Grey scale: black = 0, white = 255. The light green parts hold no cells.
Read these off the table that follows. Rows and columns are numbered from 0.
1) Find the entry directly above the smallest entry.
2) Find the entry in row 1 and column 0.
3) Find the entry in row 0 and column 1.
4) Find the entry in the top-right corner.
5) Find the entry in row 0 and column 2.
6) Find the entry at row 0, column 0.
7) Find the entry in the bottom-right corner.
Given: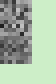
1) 113
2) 164
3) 73
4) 177
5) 126
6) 100
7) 152
